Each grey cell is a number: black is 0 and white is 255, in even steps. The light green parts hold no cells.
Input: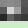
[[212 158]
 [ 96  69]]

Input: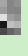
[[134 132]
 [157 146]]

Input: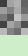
[[130 168]
 [ 90 195]]

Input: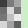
[[216 119]
 [192 235]]

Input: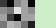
[[121 227]
 [ 64   8]]

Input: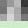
[[198 168]
 [213 173]]

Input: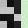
[[197  33]
 [ 22 198]]
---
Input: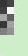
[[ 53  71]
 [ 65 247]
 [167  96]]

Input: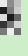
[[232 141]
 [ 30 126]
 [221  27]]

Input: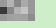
[[153 179]
 [ 57 136]
 [151 160]]

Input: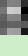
[[ 98 129]
 [119 205]
 [ 98 132]]

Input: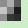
[[141 173]
 [197 129]
 [143  55]]

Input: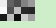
[[238  98]
 [250  80]
 [ 27 191]]

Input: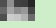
[[ 79 144]
 [104 166]
 [ 79 204]]

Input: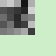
[[186 202]
 [ 81  68]
 [109  73]]
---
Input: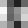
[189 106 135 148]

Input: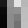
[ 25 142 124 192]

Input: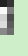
[ 33 126]

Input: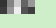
[ 51 150]

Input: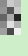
[140  87  37]

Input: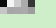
[ 11 166]

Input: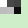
[253 191]
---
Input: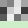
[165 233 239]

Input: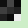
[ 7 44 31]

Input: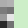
[178 124]

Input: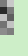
[200  42]

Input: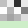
[233 251 164]

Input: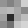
[208 167  42 141]

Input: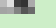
[170  86]
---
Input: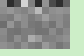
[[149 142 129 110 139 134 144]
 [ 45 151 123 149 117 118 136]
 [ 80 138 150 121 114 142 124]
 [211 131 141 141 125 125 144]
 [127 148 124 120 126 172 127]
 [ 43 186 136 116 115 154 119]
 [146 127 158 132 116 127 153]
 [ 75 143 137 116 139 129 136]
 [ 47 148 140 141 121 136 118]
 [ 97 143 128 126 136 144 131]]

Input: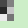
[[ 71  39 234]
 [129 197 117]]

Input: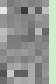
[[157 230 146 147 188 180 151 136 145 110  83 111]
 [123 139 132 135 160 124 125 155 130 161 200 141]
 [132 119 139 143 145 124 126 148 141 168  96 171]
 [138  58 130 135 141 112 137 153 127 152  94 165]
 [126 165 131 120 109 107 145 146 137 169 171 171]
 [134  94 154 139 187 137 131 123 155 114 114 122]
 [149 192 146 145 103 123 136 145 135 144 150 138]]

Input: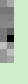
[[138 119 131 135 119 117 191 150 151]
 [167 119 128 137  93   2 143 189 164]]

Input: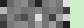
[[ 33 181  86  61]
 [104 122 131 120]
 [127 132 101 137]
 [140 113  78 140]
 [ 95 120 117 113]
 [ 36 134 219 159]
 [119 108 118 118]
 [136 123  65 156]
 [120 112 162  92]
 [223  60 207  30]]

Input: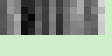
[[ 90  85  87  87  83]
 [147 152 126 120 122]
 [127 132 171 156 160]
 [ 41  18  33  14  14]
 [ 41  40   6  26  37]
 [ 80  94  89 109 100]
 [ 58  61  61  58  56]
 [120 126 130 122 124]
 [ 63  70  49  46  43]
 [101 112 110 108 112]
 [129 150 144 131 130]
 [170 171 147 135 127]
 [ 97  87  88 108 104]
 [114 129 100 103  93]
 [211 181 209 201 201]]

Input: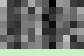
[[193 147 152 127 139  91 150]
 [ 64  69  70  61  45 113  73]
 [ 49  89  64  50  59  79  47]
 [ 89 142 117 124 120 158 107]
 [167  54 103 123  86  84 127]
 [112 161 123 155 175 136 135]
 [ 91  80  17  63  41  87  88]
 [  1  40  57  12  42  58  21]
 [152  79 104 116  88  95 127]
 [143 134 121  95  84 190 165]
 [ 60 106 103  43 139  42  68]
 [ 49 166 140  97 158 121  58]]

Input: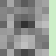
[[114 134 132 102 153 163 159 109]
 [167 127 165 176 158 135 119 172]
 [116 142 112  89 109 160 171  99]
 [ 91 134 102  49 141 182 191  69]
 [107 125 113  71 123 175 172  86]
 [152 158 154 175 132 125 129 167]
 [162 140 171 189 156 126 115 178]]

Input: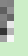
[[132  95 128 121  50 159]
 [129 147 103 231 179 247]]
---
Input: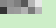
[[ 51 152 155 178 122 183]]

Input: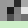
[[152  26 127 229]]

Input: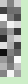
[[ 64 109 112]
 [150 242 219]
 [ 43 183 214]
 [ 13 127 100]
 [181 128 195]]

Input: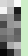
[[245 179  26]
 [ 74 150 158]
 [102 118 104]
 [  7  38 134]]

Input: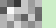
[[ 87 249 200 199 162 108]
 [181 141 212 164 140 176]]

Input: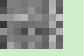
[[ 82 121 129 123 147 120 104 184  93]
 [ 53 124 116 108 114 119 116 173  96]
 [ 83 128 120 118 124 132 102 184  98]]

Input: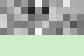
[[132 161 195 106  33 150  37 202 179 180 179 173]
 [210 140 126 124 142 161 198 136 131 159  86 118]]
